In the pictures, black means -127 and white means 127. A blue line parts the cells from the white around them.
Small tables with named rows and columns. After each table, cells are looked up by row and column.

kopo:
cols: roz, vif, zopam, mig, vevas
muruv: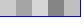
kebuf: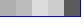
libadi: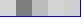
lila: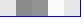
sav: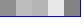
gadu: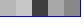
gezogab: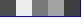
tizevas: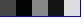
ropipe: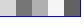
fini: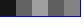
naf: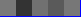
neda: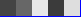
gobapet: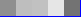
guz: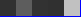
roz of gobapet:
15
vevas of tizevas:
93
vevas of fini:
3
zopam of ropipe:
48
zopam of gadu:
-64
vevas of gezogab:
-65
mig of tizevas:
-107
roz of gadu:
55
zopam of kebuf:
92
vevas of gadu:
8
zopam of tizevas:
7

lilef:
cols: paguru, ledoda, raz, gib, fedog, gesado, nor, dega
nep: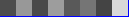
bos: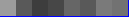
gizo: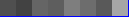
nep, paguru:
-50
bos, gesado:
-38
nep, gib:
29
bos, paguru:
28
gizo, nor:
-38
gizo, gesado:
-18
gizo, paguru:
-48
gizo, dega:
38
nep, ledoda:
24
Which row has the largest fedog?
gizo

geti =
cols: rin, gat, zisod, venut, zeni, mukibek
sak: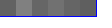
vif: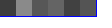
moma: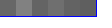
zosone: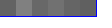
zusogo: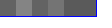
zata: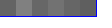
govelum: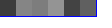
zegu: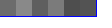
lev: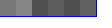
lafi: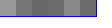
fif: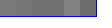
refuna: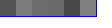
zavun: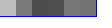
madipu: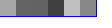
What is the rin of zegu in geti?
-19
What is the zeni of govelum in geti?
-60
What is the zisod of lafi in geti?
-23
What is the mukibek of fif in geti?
-18
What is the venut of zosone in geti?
-14
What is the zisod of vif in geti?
-40
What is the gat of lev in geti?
6
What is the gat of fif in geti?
-9
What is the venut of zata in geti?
-13
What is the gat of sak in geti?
0
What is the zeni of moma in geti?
-28
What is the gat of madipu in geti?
-27
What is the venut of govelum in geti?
20
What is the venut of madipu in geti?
-63
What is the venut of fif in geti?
-14
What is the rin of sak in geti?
-29

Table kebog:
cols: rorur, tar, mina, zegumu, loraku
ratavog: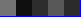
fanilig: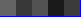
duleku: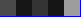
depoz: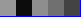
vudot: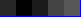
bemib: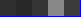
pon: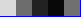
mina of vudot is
-100
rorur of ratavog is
-12
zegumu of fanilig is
-101
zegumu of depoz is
-15
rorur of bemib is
-80
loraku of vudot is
-40
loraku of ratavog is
-84
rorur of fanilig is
-27
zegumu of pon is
-119
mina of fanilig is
-45
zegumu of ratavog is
-39
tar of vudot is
-126
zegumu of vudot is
-59
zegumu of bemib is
8
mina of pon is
-93
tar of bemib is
-87
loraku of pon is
-15
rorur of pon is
90
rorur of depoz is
24
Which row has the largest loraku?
duleku

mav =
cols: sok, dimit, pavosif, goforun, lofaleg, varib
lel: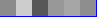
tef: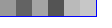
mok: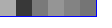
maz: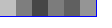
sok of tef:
25
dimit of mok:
-71
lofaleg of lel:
38
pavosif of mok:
-5
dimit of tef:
-28
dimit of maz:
-1
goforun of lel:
24
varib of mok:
-10
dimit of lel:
77
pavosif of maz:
-57
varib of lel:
14
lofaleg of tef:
58
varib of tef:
71
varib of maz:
21
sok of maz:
64
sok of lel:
11
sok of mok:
45
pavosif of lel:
-40
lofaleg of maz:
-31

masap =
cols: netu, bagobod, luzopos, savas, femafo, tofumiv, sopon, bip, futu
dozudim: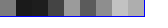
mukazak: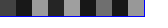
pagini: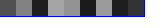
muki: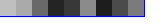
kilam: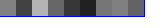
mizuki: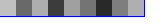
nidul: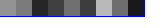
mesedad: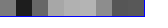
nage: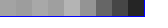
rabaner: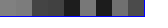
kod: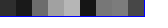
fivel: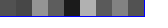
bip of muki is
-52
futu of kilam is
-28
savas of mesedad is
39
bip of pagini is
-97
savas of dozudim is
-59
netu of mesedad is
-4
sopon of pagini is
27
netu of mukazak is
-61
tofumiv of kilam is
-94
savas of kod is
33
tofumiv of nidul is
-66
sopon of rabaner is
-99
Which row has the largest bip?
dozudim

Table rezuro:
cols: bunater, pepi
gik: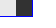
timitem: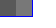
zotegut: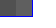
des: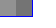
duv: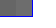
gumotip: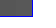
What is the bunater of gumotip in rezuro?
-41
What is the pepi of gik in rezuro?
-77
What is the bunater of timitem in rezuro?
-38
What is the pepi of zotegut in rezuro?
-32
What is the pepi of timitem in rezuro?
-7
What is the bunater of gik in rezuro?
105

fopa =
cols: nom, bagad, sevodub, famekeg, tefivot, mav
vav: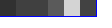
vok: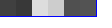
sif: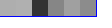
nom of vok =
-63
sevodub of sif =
-76
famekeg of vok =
77
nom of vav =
-78
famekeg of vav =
-37
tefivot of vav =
84

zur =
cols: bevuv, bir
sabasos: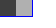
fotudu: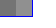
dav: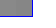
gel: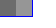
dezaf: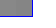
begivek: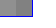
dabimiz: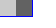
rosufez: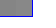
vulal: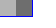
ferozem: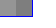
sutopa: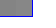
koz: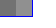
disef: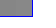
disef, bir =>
8
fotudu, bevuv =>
-11
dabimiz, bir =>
-29
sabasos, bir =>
48
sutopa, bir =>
7
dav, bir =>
6
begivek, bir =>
1
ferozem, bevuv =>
21
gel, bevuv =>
-19
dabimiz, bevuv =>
74
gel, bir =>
22
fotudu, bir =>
16
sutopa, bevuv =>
4
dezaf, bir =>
5
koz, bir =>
16
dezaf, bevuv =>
8
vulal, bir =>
-17
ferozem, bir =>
-1
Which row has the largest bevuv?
dabimiz

